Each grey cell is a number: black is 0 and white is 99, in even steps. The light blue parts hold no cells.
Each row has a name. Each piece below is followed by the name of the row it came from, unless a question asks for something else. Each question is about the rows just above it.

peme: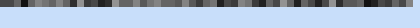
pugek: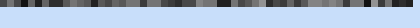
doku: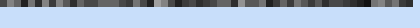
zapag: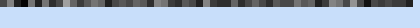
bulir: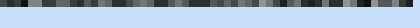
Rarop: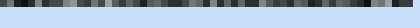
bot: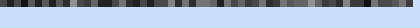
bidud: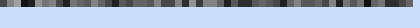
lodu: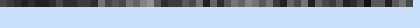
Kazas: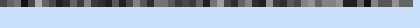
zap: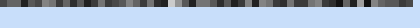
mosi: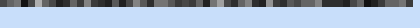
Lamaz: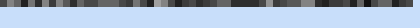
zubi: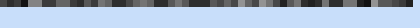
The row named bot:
[28 13 28  7 34 13 34 13 34 18 57 28 23 39 13 13 28 45 18 13 28 13 28 28
 51 18 45 18 45 45 39 13 45 28 39 23 28 45 18 23 45 34 39 39 57 39 23 28
 18 51 23 23  7 45 28 28 34 45 23]
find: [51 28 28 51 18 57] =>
bidud
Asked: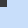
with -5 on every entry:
[18]
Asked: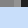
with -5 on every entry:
[46 46 52  8]
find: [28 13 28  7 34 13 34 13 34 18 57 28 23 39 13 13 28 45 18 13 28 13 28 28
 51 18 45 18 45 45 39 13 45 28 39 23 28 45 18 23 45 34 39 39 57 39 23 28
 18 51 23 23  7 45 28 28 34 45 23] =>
bot

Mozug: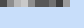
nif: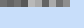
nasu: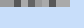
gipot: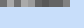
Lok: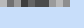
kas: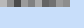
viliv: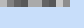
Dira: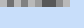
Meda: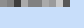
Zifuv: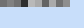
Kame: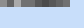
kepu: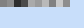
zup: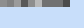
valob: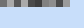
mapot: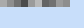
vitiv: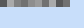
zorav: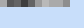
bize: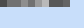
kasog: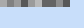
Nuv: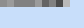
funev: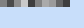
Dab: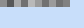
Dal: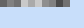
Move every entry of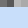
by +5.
[49 39 77 71]
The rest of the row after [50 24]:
[66 50 50 66 60 78 34]
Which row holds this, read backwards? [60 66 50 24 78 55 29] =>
funev
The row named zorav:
[66 34 39 24 39 60 72 66 66 55]
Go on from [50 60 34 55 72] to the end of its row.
[44 44 44 29]

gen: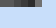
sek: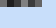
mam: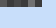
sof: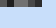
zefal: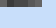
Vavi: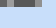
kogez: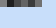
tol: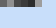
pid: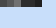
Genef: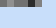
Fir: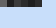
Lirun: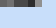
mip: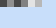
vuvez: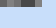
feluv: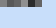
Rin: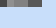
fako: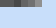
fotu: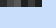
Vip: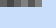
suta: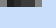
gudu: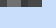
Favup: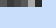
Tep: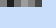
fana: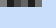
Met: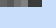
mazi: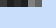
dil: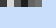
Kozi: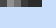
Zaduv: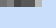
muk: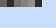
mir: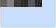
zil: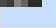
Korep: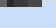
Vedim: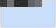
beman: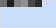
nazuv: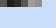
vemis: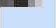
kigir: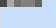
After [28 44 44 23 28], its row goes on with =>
[28]
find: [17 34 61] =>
nazuv

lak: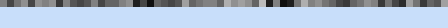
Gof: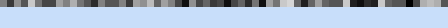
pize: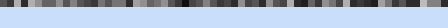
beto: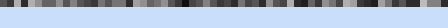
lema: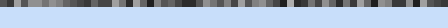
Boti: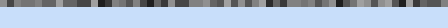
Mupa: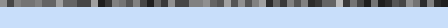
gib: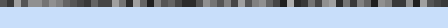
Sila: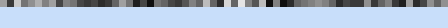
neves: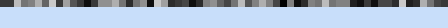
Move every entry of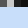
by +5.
[38 83 17 11]
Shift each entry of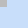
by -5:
[68]
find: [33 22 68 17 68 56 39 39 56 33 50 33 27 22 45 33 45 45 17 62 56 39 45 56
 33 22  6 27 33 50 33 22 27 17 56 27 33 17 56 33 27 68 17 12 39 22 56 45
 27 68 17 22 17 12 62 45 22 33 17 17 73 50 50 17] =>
pize
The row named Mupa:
[56 27 50 45 45 50 39 39 62 39 39 27 27 62 12 22 50 45 33 50 27 12 39 22
 56 27 27 50 50 56 39 33 62 33 56 33 50 62 17 39 22 50 33 50 17 22 39 39
 73 22 45 27 12 45 12 17 33 27 56 45 17 50 17 12]

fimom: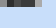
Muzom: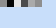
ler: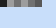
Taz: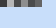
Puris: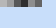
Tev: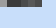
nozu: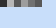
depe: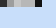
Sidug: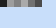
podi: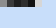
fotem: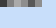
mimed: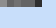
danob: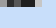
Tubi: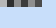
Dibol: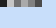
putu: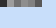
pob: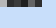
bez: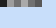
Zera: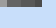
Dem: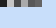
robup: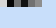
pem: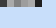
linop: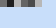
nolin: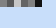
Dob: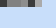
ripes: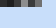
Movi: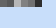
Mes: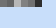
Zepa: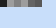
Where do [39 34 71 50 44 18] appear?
Movi
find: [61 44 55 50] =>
putu
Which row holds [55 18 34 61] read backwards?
Puris
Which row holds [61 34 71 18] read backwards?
nozu

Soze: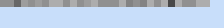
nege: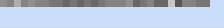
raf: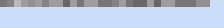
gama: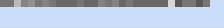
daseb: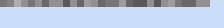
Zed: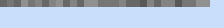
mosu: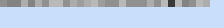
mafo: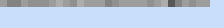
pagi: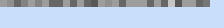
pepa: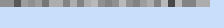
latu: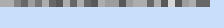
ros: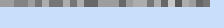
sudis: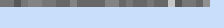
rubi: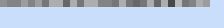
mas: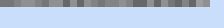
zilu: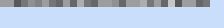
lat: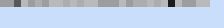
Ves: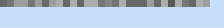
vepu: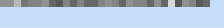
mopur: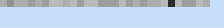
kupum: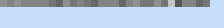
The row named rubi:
[56 51 51 61 51 61 46 67 67 40 67 46 67 67 51 51 46 67 46 40 46 67 40 67
 28 72 46 51 67 61]
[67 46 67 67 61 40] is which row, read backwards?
ros

